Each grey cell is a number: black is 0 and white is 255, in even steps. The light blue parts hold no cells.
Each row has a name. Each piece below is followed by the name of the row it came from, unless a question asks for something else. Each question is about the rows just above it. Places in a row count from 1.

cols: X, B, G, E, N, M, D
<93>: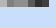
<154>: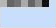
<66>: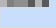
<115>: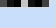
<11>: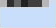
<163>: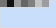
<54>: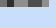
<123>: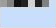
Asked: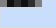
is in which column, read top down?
B
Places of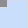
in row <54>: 3 4 7

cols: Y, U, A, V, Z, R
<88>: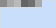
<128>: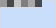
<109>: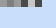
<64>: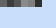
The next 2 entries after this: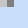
[169  73]
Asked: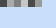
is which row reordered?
<128>
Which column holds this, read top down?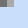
Z

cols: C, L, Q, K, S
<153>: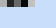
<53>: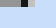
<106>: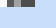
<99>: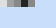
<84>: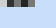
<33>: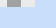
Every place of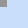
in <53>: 1 2 3
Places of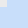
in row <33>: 1 4 5

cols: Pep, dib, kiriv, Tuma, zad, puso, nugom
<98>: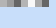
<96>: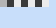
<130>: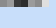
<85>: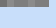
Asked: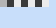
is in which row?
<96>
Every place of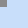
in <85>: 2 5
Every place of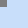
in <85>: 3 4 6 7
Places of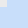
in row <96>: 3 5 7
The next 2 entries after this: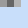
[248 168]

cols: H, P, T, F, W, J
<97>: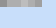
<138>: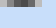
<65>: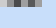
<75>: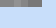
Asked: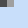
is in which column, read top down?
F
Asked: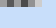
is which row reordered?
<65>
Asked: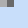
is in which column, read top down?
W
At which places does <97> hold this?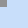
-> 1
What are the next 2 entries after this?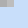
[174 159]
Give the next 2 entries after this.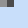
[159  89]
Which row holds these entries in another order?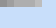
<97>

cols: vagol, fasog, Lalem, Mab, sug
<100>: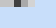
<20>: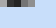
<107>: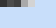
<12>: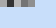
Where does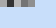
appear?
<12>
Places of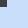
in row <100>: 3

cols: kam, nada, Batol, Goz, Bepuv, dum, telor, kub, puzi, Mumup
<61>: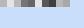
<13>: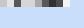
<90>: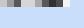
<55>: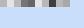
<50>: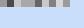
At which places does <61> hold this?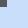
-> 7
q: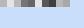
<61>
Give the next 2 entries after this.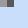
[214 214]
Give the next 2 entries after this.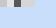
[168  88]

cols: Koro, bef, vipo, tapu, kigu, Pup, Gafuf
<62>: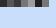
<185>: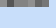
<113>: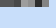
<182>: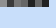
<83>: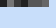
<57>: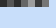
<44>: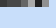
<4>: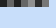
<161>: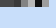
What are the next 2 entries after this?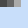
[ 33 144]
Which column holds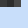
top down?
vipo
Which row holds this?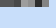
<113>
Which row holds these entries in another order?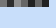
<4>
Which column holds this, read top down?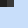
vipo

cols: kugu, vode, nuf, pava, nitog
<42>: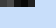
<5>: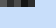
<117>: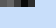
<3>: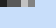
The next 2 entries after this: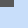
[194 130]
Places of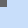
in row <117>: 2

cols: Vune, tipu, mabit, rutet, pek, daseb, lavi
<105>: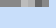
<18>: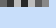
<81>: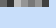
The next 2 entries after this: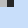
[188  91]
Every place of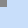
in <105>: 1 2 3 7
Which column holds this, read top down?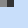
tipu
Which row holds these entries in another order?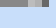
<105>
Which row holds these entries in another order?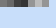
<81>
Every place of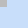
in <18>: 3 5

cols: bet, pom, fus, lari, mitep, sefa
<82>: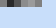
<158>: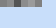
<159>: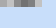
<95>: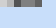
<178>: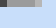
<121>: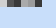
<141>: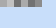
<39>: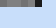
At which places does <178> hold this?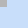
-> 6
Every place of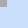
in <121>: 4

